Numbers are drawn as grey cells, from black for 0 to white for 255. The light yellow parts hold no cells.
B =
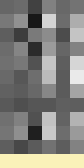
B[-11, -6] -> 102
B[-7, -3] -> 197
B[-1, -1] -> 130
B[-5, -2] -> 91
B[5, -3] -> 187
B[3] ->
[108, 133, 43, 155, 102, 130]
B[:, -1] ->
[115, 173, 196, 130, 214, 234, 164, 94, 179, 154, 130]
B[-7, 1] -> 120
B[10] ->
[94, 72, 91, 114, 93, 130]
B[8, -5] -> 129
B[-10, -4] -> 24
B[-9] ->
[94, 61, 122, 140, 76, 196]
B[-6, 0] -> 105
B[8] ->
[112, 129, 81, 194, 99, 179]
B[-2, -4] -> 31
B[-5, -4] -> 104

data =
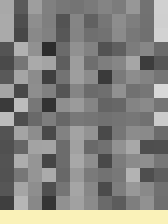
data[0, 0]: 168
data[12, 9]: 179
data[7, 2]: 119
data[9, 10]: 138
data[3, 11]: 106
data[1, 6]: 97
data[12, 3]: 171
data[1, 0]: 170
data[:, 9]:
[151, 126, 120, 124, 166, 141, 113, 132, 119, 140, 168, 139, 179, 152, 126]
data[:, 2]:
[158, 142, 137, 145, 170, 140, 142, 119, 105, 141, 163, 149, 149, 142, 136]
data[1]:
[170, 78, 142, 127, 83, 133, 97, 118, 141, 126, 113, 207]
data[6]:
[165, 72, 142, 128, 85, 133, 107, 111, 145, 113, 118, 216]
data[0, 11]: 208
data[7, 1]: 188
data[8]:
[188, 78, 105, 126, 103, 120, 117, 113, 116, 119, 113, 203]
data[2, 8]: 139
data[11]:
[83, 173, 149, 69, 108, 168, 142, 73, 124, 139, 142, 118]
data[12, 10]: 78
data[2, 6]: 111
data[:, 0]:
[168, 170, 170, 84, 74, 89, 165, 58, 188, 83, 80, 83, 82, 86, 63]
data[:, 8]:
[124, 141, 139, 95, 134, 122, 145, 103, 116, 118, 146, 124, 120, 126, 92]
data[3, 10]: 135
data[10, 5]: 161
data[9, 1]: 164
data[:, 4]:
[119, 83, 87, 107, 94, 115, 85, 143, 103, 130, 108, 108, 104, 117, 145]
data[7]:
[58, 188, 119, 50, 143, 155, 133, 100, 103, 132, 138, 116]
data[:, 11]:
[208, 207, 210, 106, 86, 117, 216, 116, 203, 107, 79, 118, 94, 112, 110]
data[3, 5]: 145

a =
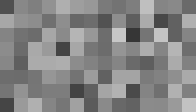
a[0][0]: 80
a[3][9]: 134
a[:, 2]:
[127, 141, 108, 169, 171, 117, 118, 176]
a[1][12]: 97
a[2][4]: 138
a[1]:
[167, 146, 141, 112, 142, 103, 109, 82, 142, 94, 171, 72, 97, 176]
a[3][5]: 167
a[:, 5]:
[158, 103, 181, 167, 140, 115, 67, 161]
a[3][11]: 133
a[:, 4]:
[175, 142, 138, 68, 174, 140, 125, 118]
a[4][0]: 135
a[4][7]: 118
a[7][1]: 154
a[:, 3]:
[146, 112, 167, 154, 171, 150, 125, 133]
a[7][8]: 104
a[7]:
[69, 154, 176, 133, 118, 161, 91, 138, 104, 98, 139, 138, 154, 194]
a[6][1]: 147
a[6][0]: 117
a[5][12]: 143
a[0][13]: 106
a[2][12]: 97
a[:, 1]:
[136, 146, 114, 107, 95, 108, 147, 154]
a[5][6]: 156
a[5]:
[109, 108, 117, 150, 140, 115, 156, 97, 164, 164, 123, 130, 143, 170]
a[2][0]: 132

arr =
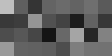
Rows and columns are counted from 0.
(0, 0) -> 191
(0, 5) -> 99
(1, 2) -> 149
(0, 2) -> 52
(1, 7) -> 55
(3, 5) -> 126
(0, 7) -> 90
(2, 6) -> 38
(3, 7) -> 114

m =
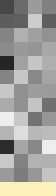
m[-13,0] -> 71
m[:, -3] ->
[107, 96, 176, 153, 161, 199, 144, 145, 200, 221, 166, 130, 124]
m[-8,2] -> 137
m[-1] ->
[154, 124, 151, 196]
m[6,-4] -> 199
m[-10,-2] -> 149
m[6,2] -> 157
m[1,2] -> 204
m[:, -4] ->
[71, 93, 132, 139, 37, 132, 199, 171, 238, 180, 44, 201, 154]
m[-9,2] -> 198
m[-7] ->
[199, 144, 157, 155]

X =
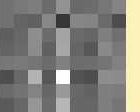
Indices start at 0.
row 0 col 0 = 113
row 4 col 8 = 129
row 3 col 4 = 167
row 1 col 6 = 132
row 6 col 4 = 153
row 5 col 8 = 139
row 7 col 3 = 108
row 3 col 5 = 101
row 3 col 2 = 140
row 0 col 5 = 106
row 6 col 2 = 131
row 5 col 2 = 179
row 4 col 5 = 109
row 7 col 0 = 90
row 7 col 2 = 150
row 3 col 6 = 86
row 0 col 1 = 120
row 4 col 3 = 108
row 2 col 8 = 112
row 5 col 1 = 104
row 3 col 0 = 99

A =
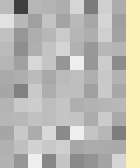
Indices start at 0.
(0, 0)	187
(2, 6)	174
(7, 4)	197
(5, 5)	191
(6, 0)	166
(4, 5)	238
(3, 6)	152
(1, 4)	163
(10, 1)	192
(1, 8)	159
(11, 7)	164
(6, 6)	160
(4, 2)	215
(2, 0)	193
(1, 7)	213
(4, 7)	204
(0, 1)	63
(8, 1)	184
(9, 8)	125
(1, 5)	185
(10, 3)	200
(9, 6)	196
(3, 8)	180
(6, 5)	190
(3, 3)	195
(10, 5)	167
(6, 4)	190
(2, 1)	150
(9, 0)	166
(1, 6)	167
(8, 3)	189
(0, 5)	214
